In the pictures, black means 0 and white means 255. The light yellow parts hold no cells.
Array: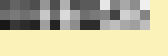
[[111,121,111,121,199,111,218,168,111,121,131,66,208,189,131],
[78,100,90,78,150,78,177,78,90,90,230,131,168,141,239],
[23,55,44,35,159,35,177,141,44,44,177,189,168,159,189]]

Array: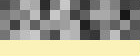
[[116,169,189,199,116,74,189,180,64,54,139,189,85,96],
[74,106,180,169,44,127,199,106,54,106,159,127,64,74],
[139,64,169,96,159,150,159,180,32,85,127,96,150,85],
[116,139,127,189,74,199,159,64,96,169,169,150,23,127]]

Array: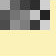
[[85,116,134,197,34],
[76,143,125,55,208],
[176,97,64,45,208]]

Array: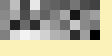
[[128,220,243,231,209,178,168,43,159,0],
[147,33,106,43,178,147,106,199,137,117],
[137,168,76,147,97,128,168,21,137,159],
[128,190,65,231,106,97,85,117,76,65]]

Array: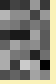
[[172,56,203,172,2],
[181,141,141,67,152],
[99,163,131,141,90],
[172,120,111,34,111],
[131,120,90,120,99],
[78,99,78,163,131],
[34,67,56,152,56],
[44,25,25,163,90]]

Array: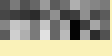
[[133,197,186,122,197,102,166,4,61,166,112],
[91,207,175,122,225,102,186,4,166,43,81],
[81,122,81,102,155,91,112,175,144,133,122],
[70,61,52,43,91,144,52,61,144,70,91]]

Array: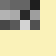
[[71,89,211,80],
[113,101,101,30],
[179,170,40,158]]
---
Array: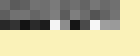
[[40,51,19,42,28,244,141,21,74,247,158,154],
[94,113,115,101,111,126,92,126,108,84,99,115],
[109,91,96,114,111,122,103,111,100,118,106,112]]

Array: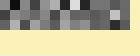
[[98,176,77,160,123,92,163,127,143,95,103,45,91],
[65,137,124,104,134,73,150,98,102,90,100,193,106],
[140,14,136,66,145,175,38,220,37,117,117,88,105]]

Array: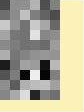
[[134,169,219,36,128,111],
[142,92,176,188,192,160],
[83,125,10,238,6,128],
[28,112,162,155,18,184],
[174,118,131,145,151,147],
[137,125,113,117,107,156],
[164,118,115,224,135,141],
[200,149,114,201,167,104],
[111,139,192,126,99,77],
[74,142,144,179,79,128]]

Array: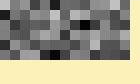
[[118,83,157,159,42,9,66,132,125,59,82,78,65],
[45,144,113,76,104,96,98,73,115,181,83,82,125],
[127,90,82,136,165,149,54,151,134,164,135,125,170],
[129,58,86,95,88,152,121,60,5,59,137,79,66],
[27,118,96,144,135,192,97,180,160,111,110,75,132],
[194,126,147,65,118,29,108,104,88,143,148,193,103]]

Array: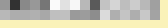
[[184,173,173,176,168,191,192,154,156,141,219,175,196,174,200,163],
[152,50,137,152,118,250,225,247,184,90,195,213,190,204,184,160]]

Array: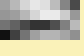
[[17,64,116,160,182,180,165,144],
[115,98,72,51,52,79,128,186],
[150,158,183,214,235,234,204,152],
[161,184,214,231,223,188,133,74]]

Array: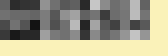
[[57,25,39,40,159,121,113,139,53,137,96,117,149,195,149],
[74,114,84,19,124,80,112,185,37,164,87,65,120,66,89],
[113,106,106,101,124,87,145,162,97,116,60,109,118,187,116],
[99,44,51,54,146,112,88,96,41,198,139,110,121,186,98]]
